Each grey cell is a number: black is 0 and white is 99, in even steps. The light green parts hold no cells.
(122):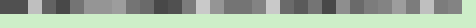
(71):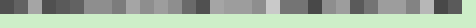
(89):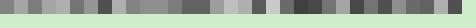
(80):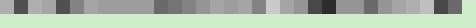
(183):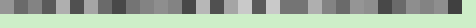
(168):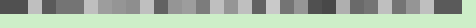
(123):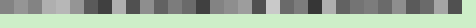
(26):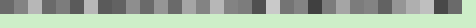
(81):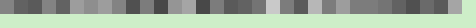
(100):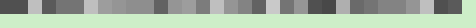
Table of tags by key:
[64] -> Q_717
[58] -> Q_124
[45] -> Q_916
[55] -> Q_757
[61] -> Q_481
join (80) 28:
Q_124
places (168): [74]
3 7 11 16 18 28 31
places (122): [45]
6 10 17 18 23
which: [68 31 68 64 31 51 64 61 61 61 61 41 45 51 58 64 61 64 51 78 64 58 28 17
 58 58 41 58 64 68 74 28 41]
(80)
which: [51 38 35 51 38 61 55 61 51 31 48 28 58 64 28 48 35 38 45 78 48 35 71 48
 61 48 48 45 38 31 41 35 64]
(81)

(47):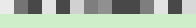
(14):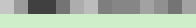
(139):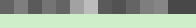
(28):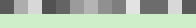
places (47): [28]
3 5 9 10 13
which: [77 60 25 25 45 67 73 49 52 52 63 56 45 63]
(14)
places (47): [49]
7 11
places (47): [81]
6
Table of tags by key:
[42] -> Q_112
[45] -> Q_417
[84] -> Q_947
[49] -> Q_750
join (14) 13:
Q_417
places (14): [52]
9 10

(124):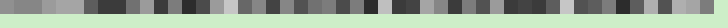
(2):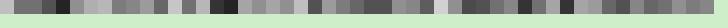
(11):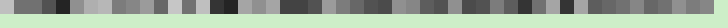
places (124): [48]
13 24 26 34 44 51
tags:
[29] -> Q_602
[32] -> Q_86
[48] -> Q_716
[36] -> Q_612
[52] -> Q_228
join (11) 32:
Q_86
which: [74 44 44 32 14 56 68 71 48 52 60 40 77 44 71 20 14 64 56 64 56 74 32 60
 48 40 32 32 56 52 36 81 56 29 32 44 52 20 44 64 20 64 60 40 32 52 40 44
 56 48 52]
(2)
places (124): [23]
8 9 12 29 33 37 39
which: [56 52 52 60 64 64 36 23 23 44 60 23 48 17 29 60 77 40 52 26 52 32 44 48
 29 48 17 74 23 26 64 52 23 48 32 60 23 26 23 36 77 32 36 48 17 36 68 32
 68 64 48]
(124)
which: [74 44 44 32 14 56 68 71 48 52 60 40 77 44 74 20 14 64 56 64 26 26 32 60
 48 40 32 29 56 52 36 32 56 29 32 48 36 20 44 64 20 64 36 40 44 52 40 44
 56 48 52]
(11)

